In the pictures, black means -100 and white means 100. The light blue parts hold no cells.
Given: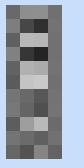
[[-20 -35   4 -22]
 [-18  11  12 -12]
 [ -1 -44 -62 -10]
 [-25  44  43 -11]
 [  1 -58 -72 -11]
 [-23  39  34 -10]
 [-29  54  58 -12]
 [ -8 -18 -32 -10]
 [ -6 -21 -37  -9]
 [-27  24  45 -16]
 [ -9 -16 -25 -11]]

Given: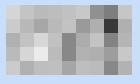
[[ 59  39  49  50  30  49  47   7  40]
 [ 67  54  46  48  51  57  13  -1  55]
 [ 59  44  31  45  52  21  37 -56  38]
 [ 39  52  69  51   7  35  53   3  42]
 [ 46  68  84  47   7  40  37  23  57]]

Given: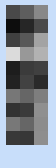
[[-56 -57  11]
 [-43 -26   7]
 [-90 -70 -42]
 [-50 -31  28]
 [ 72  19  40]
 [-77 -54 -50]
 [-73 -48 -67]
 [ -7 -20  -1]
 [-61 -54  12]
 [ -6 -20  10]]

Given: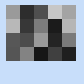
[[-33   3 -83 -50 -76]
 [ 21 -65 -38  56  29]
 [ 44 -57  -3 -79  43]
 [-32 -40  21 -72  -4]]

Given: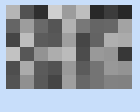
[[-35  13 -30 -46  25 -19  -9   2   1]
 [ 42 -36 -63  62  22  49 -69 -53 -69]
 [-21  23 -18 -33  40  -6 -21 -19  28]
 [-46  48 -28 -31  25 -45 -22  37  34]
 [ 52 -32  15  36  47 -40  20  17 -57]
 [-39  34 -29 -36  20 -29  -9  19  15]]

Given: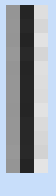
[[ 17 -72  79]
 [ 17 -71  74]
 [ 18 -69  68]
 [ 17 -72  77]
 [ 19 -68  67]
 [ 17 -71  75]
 [ 18 -70  73]
 [ 18 -70  72]
 [ 17 -71  77]
 [ 18 -69  71]
 [ 18 -69  68]
 [ 19 -68  65]]
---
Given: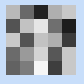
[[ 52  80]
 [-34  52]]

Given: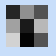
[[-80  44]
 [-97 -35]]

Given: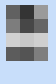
[[-44 -21]
 [ 56  62]]

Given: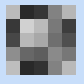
[[64 46]
 [44 32]]

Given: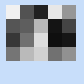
[[-26  44]
 [-11  73]]

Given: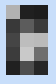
[[-28 -54]
 [ 48  46]]

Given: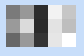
[[ 72 -67]
 [ 20 -59]]

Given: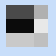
[[-91  82]
 [ 58  50]]

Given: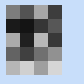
[[-84 -58]
 [-75  44]]
